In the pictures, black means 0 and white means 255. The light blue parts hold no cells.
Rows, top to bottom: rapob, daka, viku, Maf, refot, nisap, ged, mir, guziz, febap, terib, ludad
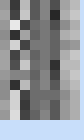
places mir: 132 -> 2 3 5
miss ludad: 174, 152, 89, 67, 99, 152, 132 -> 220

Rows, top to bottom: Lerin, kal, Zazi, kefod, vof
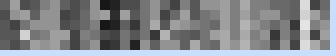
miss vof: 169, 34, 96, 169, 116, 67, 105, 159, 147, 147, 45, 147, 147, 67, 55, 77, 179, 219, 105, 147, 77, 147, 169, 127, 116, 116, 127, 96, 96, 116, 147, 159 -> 136
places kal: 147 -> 2 5 6 10 16 27 28

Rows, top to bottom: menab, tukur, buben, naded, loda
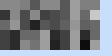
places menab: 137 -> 1 2 5 6
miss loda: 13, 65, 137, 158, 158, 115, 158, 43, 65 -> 34
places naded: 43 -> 2 6 9
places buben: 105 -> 1 10

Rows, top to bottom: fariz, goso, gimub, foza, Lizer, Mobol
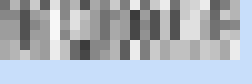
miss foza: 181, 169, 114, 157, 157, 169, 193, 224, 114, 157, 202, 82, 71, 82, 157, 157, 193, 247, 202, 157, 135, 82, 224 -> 146
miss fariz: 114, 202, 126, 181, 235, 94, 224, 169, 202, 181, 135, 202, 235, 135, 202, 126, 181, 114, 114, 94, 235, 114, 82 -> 212

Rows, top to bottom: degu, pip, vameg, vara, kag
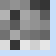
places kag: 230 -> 3 5
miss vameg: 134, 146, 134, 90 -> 156
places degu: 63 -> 4
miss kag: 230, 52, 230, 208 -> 220
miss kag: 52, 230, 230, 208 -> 220

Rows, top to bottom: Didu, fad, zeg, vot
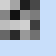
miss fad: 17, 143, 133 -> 124
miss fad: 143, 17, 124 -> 133
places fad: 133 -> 1
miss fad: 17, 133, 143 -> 124
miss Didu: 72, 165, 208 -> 29

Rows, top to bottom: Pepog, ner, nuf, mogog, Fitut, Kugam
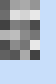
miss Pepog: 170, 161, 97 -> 149
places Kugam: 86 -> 2
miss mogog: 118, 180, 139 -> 189
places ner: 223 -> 2
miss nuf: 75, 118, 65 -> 127
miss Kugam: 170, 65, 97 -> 86
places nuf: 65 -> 1

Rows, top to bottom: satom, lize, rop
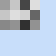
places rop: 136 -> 1
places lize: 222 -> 2
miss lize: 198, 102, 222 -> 210
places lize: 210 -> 3

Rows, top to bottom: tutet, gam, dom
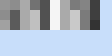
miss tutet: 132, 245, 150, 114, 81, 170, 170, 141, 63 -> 123
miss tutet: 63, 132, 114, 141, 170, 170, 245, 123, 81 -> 150
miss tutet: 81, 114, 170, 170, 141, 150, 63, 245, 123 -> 132

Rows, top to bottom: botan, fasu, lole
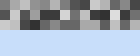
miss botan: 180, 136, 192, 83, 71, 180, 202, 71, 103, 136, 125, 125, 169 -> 146
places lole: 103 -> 5 7 8 13
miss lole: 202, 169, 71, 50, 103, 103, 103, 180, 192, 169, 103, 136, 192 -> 93
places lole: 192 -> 2 12

